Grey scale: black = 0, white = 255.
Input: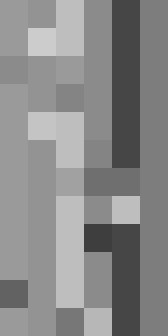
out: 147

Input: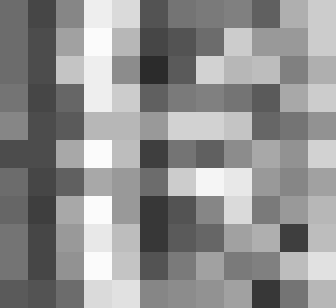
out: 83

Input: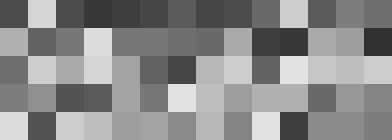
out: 83

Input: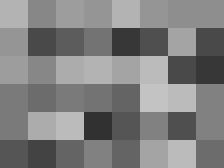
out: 67

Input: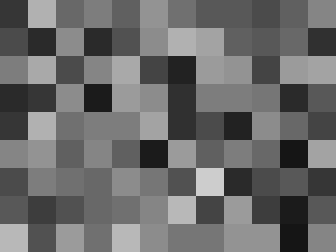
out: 81

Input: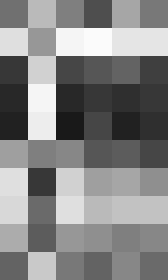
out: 201
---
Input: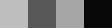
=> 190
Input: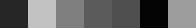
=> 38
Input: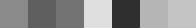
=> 138
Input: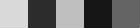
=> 217
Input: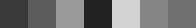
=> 57
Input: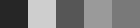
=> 38
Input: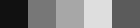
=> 17
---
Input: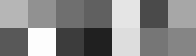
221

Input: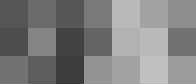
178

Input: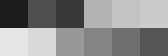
132

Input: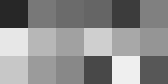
207

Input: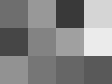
131

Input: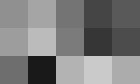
123
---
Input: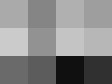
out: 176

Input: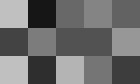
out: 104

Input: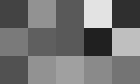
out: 89

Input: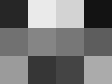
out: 211

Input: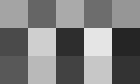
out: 170

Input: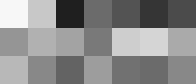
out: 31
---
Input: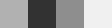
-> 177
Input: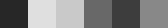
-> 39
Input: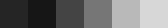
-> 37
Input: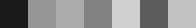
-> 26
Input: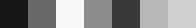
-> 22
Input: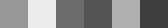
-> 151
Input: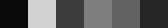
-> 10
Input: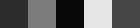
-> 45
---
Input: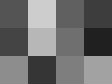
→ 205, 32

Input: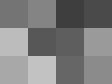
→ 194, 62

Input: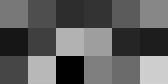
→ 206, 1

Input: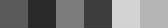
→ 211, 42

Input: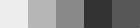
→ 237, 51

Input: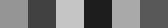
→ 197, 29
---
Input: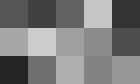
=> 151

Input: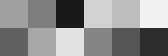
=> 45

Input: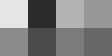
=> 103

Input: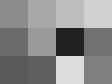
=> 127

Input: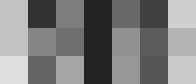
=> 201

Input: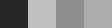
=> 172

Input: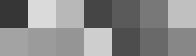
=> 135

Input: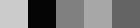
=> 100
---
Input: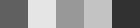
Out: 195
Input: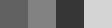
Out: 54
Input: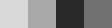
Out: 41
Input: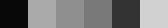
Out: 51
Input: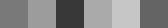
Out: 198
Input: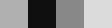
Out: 136
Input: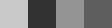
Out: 148
